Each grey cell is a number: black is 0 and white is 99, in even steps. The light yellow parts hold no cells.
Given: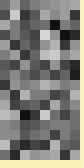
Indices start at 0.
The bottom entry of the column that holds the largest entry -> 61
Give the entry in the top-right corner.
65
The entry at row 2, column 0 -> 65
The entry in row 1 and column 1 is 78
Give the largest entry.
83
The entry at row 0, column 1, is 61
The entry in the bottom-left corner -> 43
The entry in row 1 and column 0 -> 30
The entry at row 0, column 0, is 43
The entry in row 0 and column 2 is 39
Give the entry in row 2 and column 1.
48
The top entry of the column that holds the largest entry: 53
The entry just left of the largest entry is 26
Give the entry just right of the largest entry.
57
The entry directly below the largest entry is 57
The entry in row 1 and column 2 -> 21
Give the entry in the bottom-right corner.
65
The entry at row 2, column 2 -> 30

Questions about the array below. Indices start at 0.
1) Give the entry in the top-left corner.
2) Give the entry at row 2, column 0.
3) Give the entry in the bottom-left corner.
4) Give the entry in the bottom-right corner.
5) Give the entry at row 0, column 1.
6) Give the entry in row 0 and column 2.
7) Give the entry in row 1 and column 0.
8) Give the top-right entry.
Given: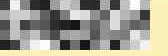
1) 25
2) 29
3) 13
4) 93
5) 93
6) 52
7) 66
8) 71
